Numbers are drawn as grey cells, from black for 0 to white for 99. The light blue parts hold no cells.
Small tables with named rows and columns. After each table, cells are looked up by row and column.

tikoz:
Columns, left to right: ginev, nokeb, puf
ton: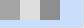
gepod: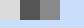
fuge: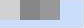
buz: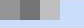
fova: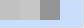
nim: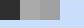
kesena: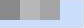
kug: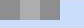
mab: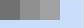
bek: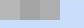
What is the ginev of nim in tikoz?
18
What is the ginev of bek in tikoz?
71
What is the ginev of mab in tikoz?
44
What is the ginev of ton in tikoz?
64
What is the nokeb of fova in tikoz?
77
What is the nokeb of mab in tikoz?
56
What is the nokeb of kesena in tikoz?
71
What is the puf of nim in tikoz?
62
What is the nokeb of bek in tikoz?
64
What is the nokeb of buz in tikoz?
45
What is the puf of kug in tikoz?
55
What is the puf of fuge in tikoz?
59
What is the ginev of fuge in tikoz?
81
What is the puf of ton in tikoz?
55
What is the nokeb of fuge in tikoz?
52
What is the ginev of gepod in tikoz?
85
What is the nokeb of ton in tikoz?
86
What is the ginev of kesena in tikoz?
53
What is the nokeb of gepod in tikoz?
33

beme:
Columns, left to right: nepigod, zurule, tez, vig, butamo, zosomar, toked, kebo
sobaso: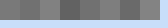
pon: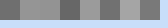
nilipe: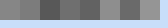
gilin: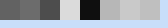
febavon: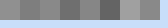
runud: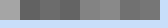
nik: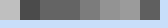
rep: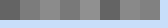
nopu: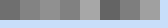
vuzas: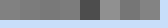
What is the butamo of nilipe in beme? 38
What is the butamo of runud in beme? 51
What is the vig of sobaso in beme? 38
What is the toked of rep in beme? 53
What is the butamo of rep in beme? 56
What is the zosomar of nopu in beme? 39
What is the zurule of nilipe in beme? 48
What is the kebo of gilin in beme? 74
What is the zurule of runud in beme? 38
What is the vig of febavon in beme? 43
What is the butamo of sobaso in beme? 44
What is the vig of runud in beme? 39
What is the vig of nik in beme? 39
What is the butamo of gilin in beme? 6
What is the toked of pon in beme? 64
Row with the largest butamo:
nopu

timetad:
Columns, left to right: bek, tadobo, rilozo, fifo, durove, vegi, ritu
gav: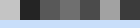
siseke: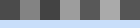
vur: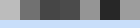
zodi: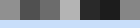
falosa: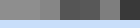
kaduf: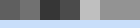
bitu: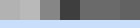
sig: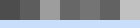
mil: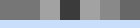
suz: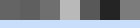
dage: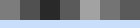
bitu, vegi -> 41
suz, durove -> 34
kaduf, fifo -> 29
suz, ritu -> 48
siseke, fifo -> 61
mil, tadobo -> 46

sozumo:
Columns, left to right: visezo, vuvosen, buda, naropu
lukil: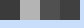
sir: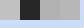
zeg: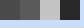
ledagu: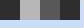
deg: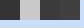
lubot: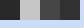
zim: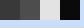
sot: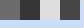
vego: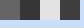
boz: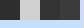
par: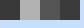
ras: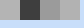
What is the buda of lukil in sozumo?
31
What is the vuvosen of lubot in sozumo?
77
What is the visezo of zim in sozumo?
22
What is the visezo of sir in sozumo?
75
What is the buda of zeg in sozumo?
76
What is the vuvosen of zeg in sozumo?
35
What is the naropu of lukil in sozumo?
25

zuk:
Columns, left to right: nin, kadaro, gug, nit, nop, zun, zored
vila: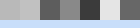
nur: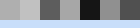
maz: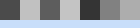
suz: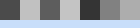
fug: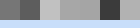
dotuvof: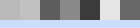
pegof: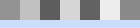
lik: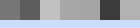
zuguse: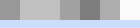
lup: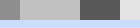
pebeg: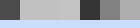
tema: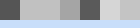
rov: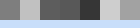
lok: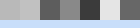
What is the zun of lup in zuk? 34
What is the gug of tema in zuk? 75
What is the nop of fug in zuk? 64
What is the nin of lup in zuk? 55
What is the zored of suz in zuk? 67
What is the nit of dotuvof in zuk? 53
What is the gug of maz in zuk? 36
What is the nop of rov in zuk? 21

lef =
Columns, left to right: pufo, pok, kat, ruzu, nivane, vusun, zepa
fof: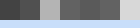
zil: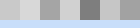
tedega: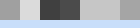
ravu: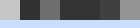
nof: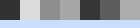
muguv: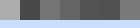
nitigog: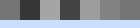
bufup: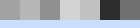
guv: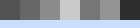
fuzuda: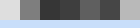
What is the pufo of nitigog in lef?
45
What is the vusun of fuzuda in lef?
27
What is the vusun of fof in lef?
38
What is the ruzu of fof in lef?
38
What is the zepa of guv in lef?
18
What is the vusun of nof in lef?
36
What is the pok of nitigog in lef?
21
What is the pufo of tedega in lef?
62
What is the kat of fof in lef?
70
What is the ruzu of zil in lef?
81
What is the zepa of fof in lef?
84
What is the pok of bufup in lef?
71
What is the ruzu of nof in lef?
65
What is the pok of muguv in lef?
28
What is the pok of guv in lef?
40
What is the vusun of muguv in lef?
31
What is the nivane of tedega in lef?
77
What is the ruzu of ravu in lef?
20
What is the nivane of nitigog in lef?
61

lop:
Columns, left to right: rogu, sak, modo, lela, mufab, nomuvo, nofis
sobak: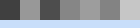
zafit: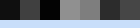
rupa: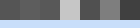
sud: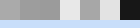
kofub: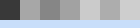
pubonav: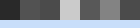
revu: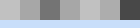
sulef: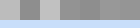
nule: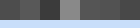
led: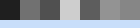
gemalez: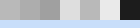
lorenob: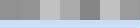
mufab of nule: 33
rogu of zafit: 6
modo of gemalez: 62
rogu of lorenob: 56
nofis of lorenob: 60
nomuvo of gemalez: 91

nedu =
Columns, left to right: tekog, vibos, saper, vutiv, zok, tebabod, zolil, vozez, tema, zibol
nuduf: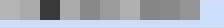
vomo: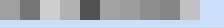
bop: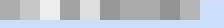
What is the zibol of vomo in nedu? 75
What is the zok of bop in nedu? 86
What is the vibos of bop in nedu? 77
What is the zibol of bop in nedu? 70
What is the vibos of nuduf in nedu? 66
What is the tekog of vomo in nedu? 62
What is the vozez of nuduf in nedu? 52
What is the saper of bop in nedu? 92
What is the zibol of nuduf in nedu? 58
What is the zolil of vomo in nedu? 61
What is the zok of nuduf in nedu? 53
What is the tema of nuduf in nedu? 53
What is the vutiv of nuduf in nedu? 66
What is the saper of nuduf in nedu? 22
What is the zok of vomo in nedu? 32
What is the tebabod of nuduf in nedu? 60
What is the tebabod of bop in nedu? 59
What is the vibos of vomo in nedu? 46
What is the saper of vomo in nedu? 80
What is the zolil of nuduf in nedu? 68

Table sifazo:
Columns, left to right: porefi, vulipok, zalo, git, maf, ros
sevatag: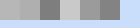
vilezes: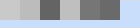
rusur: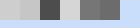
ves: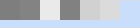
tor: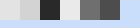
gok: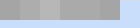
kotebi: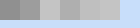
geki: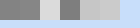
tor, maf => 43
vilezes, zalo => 39
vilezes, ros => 41
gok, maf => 66
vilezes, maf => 46
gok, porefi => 64
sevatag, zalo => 49
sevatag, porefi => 71
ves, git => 50
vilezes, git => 74
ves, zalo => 91

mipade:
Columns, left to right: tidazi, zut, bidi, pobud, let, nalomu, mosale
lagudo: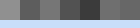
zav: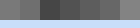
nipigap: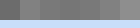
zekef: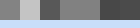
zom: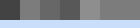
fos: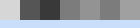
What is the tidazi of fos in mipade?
83
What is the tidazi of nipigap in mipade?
42
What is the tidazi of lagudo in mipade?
56
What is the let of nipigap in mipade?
47
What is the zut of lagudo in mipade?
36
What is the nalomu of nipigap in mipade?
50
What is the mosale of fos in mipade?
62
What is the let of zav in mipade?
36
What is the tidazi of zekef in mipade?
51
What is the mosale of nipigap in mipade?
55
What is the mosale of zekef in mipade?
29
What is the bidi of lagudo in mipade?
46
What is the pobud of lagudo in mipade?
32

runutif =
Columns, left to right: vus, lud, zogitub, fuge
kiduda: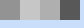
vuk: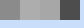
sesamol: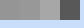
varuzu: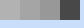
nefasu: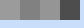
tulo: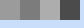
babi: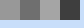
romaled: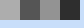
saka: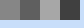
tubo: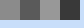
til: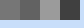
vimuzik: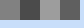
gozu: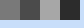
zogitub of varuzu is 59
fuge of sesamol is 34
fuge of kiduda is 34
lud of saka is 37
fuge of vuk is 30
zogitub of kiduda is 68
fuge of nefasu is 30
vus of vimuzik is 50
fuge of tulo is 29
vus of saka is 52
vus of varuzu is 69

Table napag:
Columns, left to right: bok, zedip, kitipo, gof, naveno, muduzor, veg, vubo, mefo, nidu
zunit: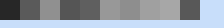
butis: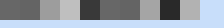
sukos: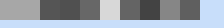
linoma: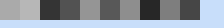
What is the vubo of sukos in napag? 26
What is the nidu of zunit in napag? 34
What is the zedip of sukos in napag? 65
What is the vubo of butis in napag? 64
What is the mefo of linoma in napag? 49
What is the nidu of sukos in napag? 37
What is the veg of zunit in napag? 55
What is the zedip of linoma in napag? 71
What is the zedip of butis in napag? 39
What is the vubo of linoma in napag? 15
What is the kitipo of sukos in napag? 33
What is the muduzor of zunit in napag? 59
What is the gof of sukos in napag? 31
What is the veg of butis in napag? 39
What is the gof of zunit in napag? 33
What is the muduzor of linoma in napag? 34
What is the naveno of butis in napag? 22
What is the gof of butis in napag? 74
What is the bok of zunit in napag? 15
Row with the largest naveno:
linoma

